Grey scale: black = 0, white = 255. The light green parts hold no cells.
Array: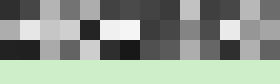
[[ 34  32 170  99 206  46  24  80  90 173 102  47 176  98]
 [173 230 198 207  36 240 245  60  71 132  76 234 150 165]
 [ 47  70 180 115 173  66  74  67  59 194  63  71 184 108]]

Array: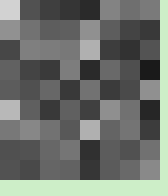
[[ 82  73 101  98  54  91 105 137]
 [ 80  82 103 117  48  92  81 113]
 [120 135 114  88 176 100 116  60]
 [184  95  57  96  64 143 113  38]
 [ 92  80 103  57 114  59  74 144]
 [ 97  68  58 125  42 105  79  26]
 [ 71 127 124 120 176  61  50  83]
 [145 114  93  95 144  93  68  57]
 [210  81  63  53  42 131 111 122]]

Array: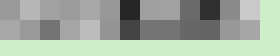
[[167 153 116 165 188 148  68 116 116 103 100 152 166]
 [153 182 161 155 167 151  38 159 161 106  48 138 201]]

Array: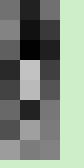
[[156 124 130]
 [ 80 159 123]
 [104  34 119]
 [ 67 186  84]
 [ 41 194  63]
 [ 95   2  31]
 [131  17  57]
 [113  33 112]]

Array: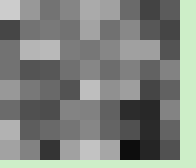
[[162 130  52 161 194 166  13  37  81]
 [178  93 105 117 134 100  80  42  99]
 [107  80  77 131 129  97  44  40 131]
 [152 120 105  83 190 144 158  69  97]
 [114  84  87 112 134 109 128  98 130]
 [114 181 185 124 119 134 160 159  83]
 [ 70 115 121 114 163 113 136  87  69]
 [204 152 115 133 170 161 106  67  91]]

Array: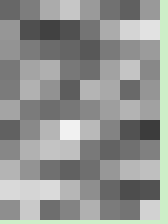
[[142 201 110 131 176 123 116 210]
 [217 213 218 182 142 102  77  82]
 [180 147 112  97 111 151 183 191]
 [135 177 195 192 121  99 112 128]
 [ 97 137 181 241 185 131  82  60]
 [164 123 110 119 135 158 179 161]
 [123 177 146  93 180 169 105 149]
 [120 164 175 120 110 162 196 136]
 [147 123 107 101  88 122 143 155]
 [150  79  65  80 116 171 212 226]
 [103 125 171 198 154 113  96 153]]

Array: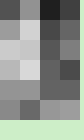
[[137 105 151 157]
 [148 149  99  99]
 [184 216  97  75]
 [203 198  87 126]
 [156 210  72 101]
 [ 82 146  31  64]]
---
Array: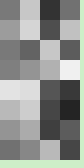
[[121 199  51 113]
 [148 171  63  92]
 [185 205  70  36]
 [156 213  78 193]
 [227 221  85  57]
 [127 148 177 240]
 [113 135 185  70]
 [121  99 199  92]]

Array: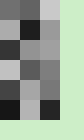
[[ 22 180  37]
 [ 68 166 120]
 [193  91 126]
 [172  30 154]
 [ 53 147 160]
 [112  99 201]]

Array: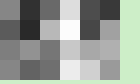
[[134  49 105 221  77  57]
 [134  99 111 236 208 154]
 [126 146 118 200 168 176]
 [ 91  41 184 252  71 161]]

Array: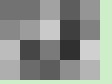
[[174 107  93 142 180]
 [188  70 122  48 208]
 [114 114 162  93 149]
 [136 156 201  63 129]]

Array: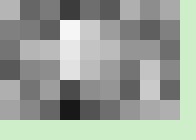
[[128 122  95 246 202 157 122  95 128]
 [163 135 102  24  83 110 149 169 175]
 [181 102 122  60 110  89 175 141 169]
 [ 89 135 141 225 187 157 116 195 135]
 [175 116 157  75 141 149  95 202 102]
 [116 181 187 231 195 187 149 149 110]]

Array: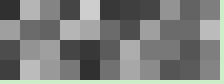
[[159 107  99 181 167 107  77 159 107 107 187]
 [ 48 181 132  69 206  56  63  69 147  99 126]
 [ 63 187 153 120  48 113 167 139  85  91 132]
 [ 77 147 159  69  56  91 173 120 120  85 126]]
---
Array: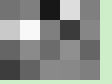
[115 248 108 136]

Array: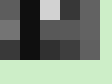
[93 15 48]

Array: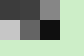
[ 60 100]

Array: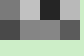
[122 133]

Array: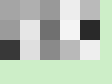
[165 230 138]

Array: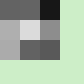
[ 99 219  89]
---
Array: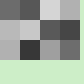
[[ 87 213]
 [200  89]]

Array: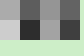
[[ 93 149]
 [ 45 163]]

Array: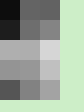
[[100  98]
 [110 132]]

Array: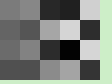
[[135  40]
 [ 85 166]]

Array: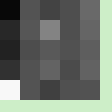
[[ 83  67]
 [ 86 131]]

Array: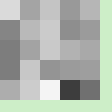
[[164 196]
 [185 203]]

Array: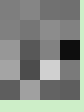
[[133 113]
 [118 140]]
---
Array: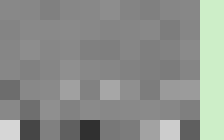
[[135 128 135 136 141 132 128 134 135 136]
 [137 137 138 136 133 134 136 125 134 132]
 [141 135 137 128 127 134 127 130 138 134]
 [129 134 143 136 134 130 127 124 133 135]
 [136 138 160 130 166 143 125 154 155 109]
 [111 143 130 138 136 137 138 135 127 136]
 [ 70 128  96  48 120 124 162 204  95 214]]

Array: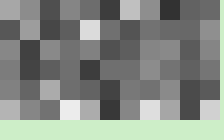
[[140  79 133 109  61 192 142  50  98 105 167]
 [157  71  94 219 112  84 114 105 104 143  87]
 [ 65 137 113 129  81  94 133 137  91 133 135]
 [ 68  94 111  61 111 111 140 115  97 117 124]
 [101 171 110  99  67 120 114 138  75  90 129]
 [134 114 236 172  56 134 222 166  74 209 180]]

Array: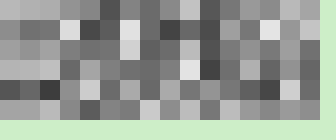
[[177 173 147 134  82 131 107 137 194  87 119 153 139 185 165 184]
 [113 117 220  73  92 225 106  68 104  76 159 119 228 151 196 141]
 [147 162 126 112 115 209  96 108 187  82 122 145 121 158 113 159]
 [182 191 105 165 127 112 107 126 227  67 111 176 101 146 102 180]
 [103  61 143 204 107 170 105 170 118 148 119  96  71 207 108  85]
 [164 186 136  92 131 123 202 141 188 119 188 153 135 154 142 164]]

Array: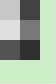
[[ 66 199]
 [120 222]
 [ 48  83]]

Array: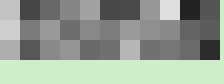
[[ 69 104 134 162  72  74 151 222  35  85 193]
 [122 153 110 135 125 154 143 138 100  92 206]
 [ 86 137 148 106 112 183 113 118 107  44 173]]

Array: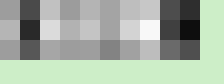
[[ 74 193 156 180 164 190 199  77  46 157]
 [ 41 219 178 196 163 211 248  64  14 181]
 [ 87 166 157 158 131 161 189 106  79 157]]

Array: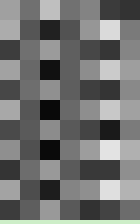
[[112 191 113 131  59  51 160]
 [ 85  33  82 150 218 122 172]
 [112 155  95  71  54 133  61]
 [104  17  95 141 203 158 162]
 [110 144  94  63  52 137  71]
 [ 86   9 105 142 200 161 168]
 [ 90 140  89  68  26 123  74]
 [ 80  10 119 157 227 176 143]
 [109 153  90  57  57 143  52]
 [ 77  29 132 143 223 179 163]
 [ 94 153  89  50  67 108  60]]
